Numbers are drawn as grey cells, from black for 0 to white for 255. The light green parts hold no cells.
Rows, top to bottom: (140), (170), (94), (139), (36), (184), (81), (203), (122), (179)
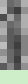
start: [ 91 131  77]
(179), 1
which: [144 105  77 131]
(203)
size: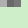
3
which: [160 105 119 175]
(139)
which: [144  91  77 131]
(184)

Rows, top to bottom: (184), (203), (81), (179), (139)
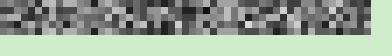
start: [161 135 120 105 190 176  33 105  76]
(203), 13
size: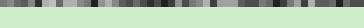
52

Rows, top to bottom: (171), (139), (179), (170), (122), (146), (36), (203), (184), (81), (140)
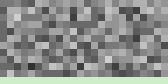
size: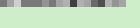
18
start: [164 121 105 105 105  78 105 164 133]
(140), 5
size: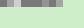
9
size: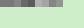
9
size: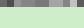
12
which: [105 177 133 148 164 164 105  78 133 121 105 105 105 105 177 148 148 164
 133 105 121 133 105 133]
(170)
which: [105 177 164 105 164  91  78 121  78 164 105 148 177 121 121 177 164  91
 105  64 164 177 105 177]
(146)

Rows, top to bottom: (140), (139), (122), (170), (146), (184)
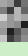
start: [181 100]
(139), 3
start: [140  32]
(170), 3
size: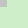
1
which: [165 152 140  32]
(170)
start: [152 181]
(122), 2
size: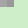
2
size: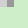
2

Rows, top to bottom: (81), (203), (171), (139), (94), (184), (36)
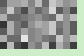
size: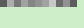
11
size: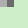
2
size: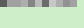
11
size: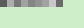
9
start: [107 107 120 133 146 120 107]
(171), 2
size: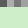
4

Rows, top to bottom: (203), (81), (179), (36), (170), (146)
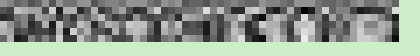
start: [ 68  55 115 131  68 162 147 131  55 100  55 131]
(146), 22
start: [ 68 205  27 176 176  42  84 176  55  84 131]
(81), 7
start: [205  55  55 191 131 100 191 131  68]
(146), 9
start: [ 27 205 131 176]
(170), 10
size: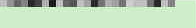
25

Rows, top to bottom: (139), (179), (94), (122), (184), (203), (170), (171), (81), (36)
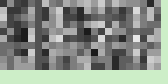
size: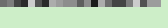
23
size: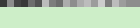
20
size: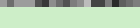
20
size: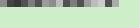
17
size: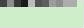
11
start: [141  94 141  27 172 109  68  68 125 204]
(171), 11

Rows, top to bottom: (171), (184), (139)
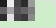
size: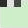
3
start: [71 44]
(171), 3
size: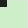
1
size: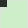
1
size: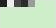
5
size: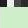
4

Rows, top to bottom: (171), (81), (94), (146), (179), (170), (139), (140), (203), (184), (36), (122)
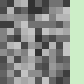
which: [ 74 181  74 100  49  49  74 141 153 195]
(81)
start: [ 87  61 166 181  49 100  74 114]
(170), 2
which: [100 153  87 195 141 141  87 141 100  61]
(36)

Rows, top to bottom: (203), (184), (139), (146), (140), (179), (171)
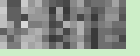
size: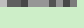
11
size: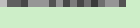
18
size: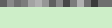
16
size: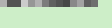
14
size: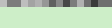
16
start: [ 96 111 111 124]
(203), 13

